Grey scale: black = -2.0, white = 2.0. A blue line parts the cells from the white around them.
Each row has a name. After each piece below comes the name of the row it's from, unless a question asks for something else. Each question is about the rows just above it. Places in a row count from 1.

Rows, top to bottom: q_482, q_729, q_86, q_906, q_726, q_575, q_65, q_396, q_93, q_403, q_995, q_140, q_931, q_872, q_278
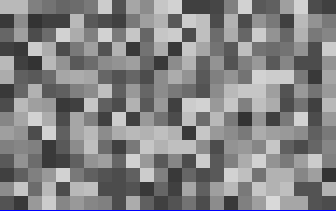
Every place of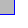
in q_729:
6 22
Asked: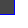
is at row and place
q_482, 16

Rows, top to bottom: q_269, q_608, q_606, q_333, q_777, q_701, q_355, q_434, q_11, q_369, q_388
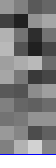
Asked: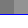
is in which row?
q_11
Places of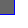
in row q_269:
4
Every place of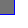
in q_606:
2 4
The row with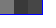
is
q_701
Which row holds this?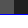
q_333

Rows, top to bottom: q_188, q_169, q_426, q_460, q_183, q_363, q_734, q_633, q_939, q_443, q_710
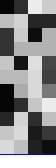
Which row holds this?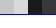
q_443
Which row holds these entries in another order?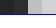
q_939
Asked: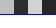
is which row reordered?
q_939
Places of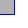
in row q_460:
2 3 4
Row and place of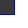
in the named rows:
q_443, 4
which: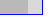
q_363

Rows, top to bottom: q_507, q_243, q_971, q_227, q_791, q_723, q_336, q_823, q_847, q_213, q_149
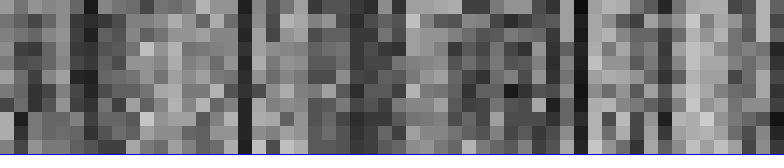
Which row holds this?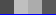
q_149
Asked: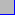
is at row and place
q_847, 45
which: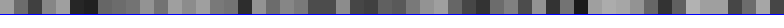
q_723
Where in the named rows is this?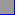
q_507, 1
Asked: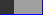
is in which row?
q_507

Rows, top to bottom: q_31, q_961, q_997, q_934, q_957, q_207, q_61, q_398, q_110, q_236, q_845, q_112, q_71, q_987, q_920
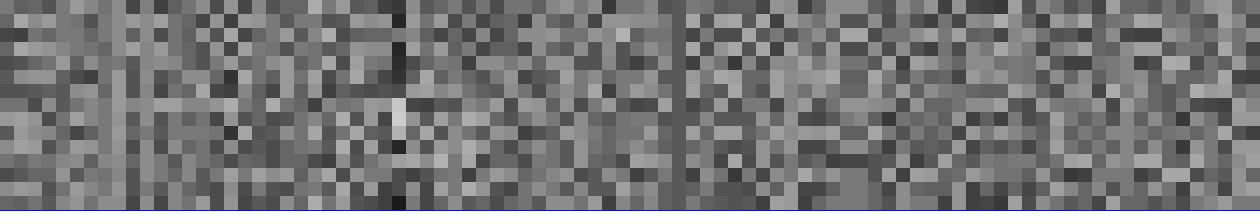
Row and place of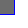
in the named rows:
q_71, 69
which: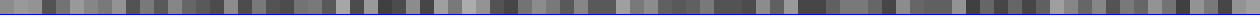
q_987
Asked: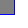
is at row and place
q_31, 11

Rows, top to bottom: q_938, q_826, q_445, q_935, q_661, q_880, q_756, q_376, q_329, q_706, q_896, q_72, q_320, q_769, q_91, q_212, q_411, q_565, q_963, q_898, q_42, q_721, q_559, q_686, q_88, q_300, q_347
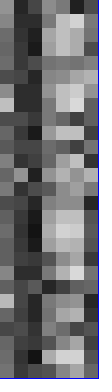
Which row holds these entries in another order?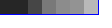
q_721
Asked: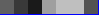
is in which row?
q_212
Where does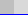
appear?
q_376
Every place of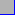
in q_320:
5 7
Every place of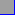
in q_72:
5
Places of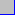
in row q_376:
1 5

